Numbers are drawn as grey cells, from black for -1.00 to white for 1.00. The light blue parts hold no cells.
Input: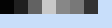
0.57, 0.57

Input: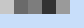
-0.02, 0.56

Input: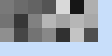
0.43, 0.70

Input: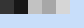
0.52, 0.68

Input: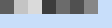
-0.53, 0.71

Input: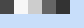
0.61, 0.94

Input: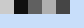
-0.25, 0.59

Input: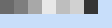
0.82, 0.82
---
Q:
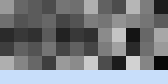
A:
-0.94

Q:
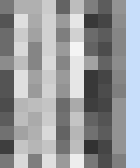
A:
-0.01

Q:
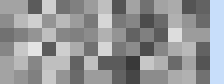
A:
-0.11

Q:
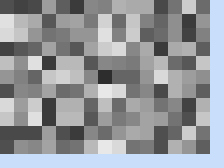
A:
-0.26

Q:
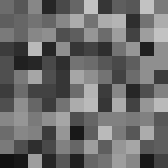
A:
-0.48

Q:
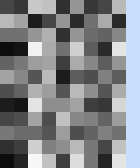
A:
0.78

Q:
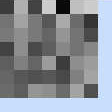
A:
-0.37

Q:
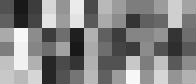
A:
0.39
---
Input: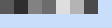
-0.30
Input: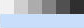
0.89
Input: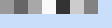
0.20
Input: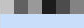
0.53
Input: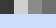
-0.56
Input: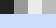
-0.73
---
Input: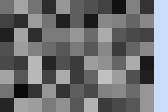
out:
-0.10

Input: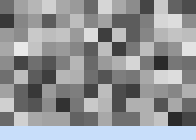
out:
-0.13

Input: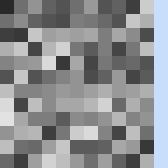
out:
-0.68

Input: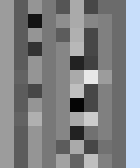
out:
0.22

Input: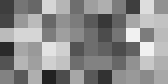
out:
-0.51

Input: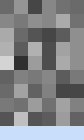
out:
-0.17

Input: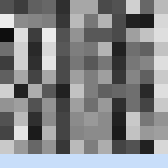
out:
-0.36

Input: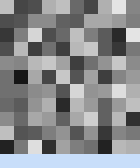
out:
0.50

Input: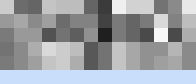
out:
0.60
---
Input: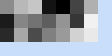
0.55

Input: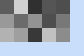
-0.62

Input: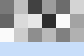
-0.49

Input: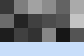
0.27

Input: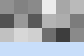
0.08

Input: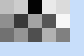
-0.98
